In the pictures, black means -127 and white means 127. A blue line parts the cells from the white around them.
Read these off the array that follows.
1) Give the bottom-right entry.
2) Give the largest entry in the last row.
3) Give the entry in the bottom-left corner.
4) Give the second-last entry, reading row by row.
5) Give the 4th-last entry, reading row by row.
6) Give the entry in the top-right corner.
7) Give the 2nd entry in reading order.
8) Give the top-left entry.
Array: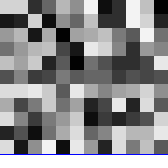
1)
-37
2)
115
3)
92
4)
64
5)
92
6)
-125
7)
83
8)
83
